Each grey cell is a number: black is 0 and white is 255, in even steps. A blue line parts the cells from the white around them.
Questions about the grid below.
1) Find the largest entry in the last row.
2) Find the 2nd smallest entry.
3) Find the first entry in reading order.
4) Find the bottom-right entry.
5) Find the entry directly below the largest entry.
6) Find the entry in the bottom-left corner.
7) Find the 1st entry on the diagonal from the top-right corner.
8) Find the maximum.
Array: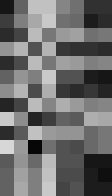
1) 201
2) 15
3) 22
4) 28
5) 90
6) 98
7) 49
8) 215

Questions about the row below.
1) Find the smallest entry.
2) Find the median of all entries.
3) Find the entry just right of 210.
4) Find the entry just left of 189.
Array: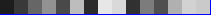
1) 29
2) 124
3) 202
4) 73

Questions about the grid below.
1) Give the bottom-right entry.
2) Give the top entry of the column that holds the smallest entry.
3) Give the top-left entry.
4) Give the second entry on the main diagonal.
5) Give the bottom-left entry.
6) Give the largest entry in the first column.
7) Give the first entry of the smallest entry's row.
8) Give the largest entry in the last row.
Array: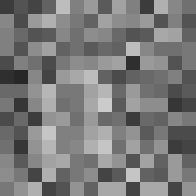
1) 147
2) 83
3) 60
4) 75
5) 120
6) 141
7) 47
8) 176

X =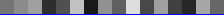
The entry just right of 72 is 159
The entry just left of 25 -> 194
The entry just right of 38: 167
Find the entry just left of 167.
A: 38

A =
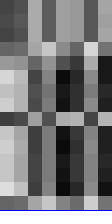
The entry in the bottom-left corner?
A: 101
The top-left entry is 68
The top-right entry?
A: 165
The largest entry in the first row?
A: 171
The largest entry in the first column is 221
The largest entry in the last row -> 206
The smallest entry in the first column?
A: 62
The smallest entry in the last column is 18
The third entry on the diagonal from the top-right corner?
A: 153
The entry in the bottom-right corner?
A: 115
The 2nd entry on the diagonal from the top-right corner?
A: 87
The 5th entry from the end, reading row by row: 198
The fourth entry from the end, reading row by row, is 131
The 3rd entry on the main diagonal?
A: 171
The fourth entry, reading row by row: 93
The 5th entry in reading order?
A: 159

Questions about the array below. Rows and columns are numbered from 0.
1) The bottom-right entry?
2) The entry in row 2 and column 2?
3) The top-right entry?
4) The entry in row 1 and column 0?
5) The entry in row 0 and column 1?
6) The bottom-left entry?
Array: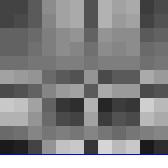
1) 46
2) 106
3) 74
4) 67
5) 67
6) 26

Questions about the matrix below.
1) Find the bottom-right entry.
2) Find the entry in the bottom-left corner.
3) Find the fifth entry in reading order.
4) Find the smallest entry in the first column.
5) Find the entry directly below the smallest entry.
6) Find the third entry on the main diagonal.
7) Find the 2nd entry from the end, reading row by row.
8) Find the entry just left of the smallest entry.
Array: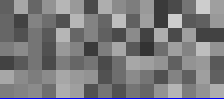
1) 174
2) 125
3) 182
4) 66
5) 159
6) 117
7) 147
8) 89

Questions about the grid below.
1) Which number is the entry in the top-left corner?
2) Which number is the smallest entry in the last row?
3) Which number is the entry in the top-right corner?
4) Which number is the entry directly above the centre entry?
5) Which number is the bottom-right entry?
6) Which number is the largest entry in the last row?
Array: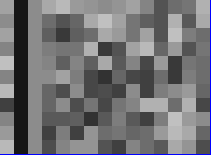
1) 162
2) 22
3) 177
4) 169
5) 77
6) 185
